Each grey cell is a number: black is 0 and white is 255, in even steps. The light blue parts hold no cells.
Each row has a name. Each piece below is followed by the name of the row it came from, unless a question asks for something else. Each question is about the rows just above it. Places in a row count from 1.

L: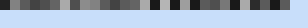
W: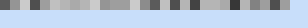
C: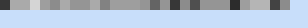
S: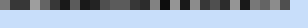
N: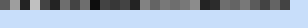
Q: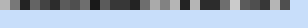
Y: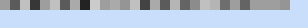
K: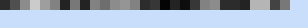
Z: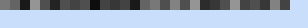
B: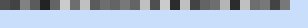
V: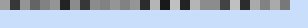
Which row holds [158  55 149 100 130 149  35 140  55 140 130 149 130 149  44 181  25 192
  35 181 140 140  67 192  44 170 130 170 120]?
V
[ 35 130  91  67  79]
L
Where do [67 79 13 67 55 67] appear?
Z
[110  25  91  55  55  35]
Q
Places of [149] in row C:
8 9 15 17 21 22 23
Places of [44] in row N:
22
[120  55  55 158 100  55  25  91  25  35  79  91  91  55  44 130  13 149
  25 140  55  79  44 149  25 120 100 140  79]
S

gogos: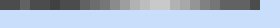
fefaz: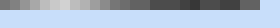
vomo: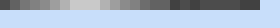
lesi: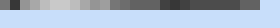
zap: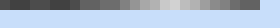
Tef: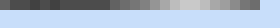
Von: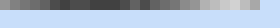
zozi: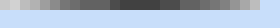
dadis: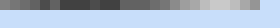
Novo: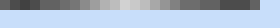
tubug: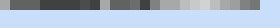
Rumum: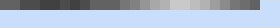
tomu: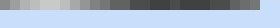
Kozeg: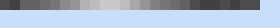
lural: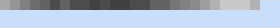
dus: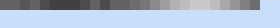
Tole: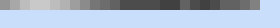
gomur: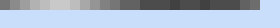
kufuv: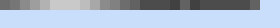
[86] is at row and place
dus, 3
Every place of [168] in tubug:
1 11 17 18 23
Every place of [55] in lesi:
2 18
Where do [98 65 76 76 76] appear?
kufuv

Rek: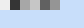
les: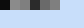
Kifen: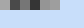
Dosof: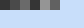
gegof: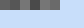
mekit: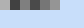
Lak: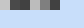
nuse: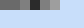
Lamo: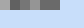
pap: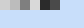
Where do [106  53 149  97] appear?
Dosof
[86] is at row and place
gegof, 2
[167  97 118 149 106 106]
Lamo
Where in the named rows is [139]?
les, 2

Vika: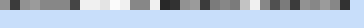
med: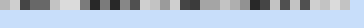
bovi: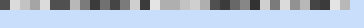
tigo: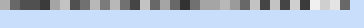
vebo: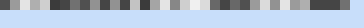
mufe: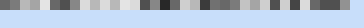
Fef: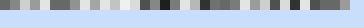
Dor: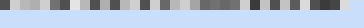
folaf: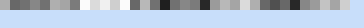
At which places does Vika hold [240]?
9 10 13 16 26
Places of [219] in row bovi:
2 5 29
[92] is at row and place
Dor, 30

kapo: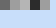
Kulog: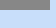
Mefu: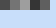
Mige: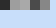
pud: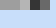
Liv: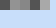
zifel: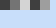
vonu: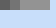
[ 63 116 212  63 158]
zifel
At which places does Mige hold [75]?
4
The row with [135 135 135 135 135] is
Kulog
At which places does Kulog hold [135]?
1 2 3 4 5
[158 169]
Mige
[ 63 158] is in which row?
zifel
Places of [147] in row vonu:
3 4 5

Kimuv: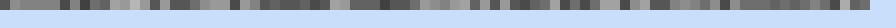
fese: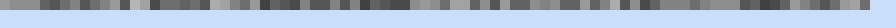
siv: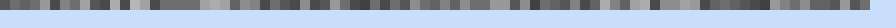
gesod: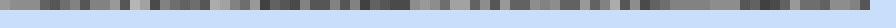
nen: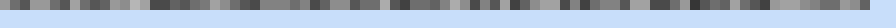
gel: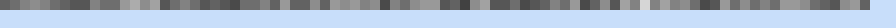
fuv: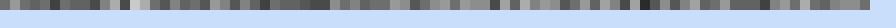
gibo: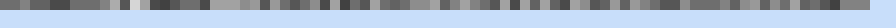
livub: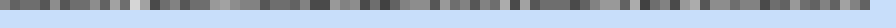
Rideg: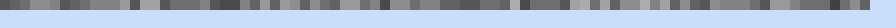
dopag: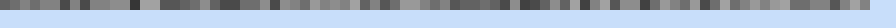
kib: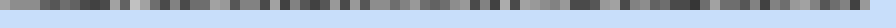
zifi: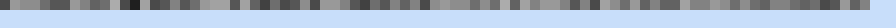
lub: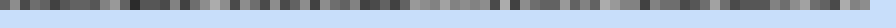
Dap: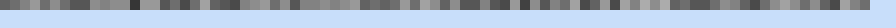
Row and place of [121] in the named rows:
nen, 21
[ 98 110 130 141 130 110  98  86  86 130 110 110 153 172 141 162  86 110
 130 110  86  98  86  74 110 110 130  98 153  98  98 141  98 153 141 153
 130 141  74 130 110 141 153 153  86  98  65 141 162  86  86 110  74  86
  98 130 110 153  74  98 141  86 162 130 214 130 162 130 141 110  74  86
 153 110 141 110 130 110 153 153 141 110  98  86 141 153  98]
gel
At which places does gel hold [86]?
8 9 17 21 23 45 50 51 54 62 72 84
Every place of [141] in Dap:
6 10 12 13 26 29 33 35 44 46 54 66 73 78 80 82

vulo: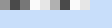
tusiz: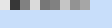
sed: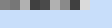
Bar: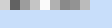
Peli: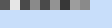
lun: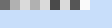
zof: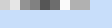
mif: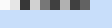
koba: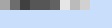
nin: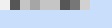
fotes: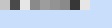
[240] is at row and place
nin, 1
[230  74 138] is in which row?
Peli

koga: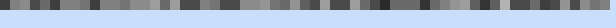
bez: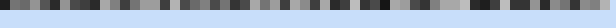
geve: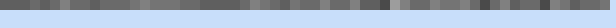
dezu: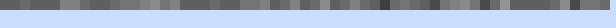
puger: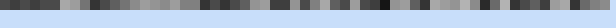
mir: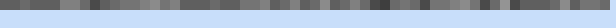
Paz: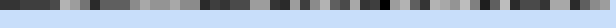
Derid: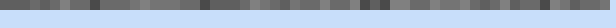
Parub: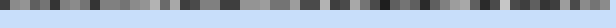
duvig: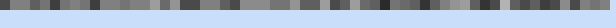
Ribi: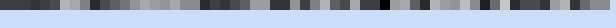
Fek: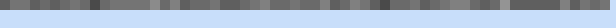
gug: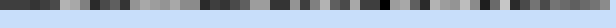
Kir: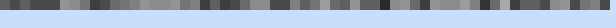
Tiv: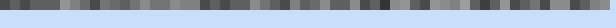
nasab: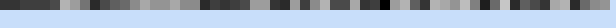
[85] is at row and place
bez, 5
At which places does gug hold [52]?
4 13 23 28 29

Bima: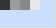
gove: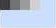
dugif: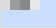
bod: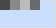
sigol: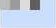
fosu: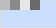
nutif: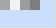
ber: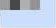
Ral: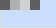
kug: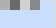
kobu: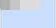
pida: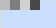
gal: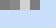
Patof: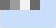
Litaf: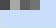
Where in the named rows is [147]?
ber, 4
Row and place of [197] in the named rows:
kobu, 2
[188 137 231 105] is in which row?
fosu
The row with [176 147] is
ber
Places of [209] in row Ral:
3
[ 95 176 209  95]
Ral

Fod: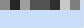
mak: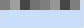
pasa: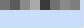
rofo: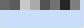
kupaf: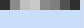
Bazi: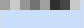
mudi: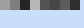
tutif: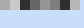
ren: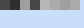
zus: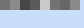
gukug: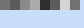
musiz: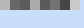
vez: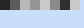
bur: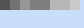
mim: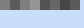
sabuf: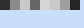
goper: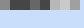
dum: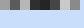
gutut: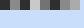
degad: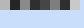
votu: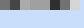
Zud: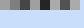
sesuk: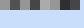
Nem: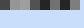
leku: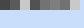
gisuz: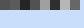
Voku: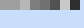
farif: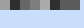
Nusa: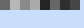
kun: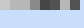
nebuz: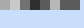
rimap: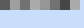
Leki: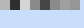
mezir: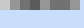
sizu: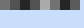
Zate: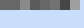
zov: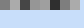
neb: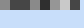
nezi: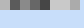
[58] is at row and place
pasa, 5
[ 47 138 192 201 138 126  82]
kupaf
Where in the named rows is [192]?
kupaf, 3

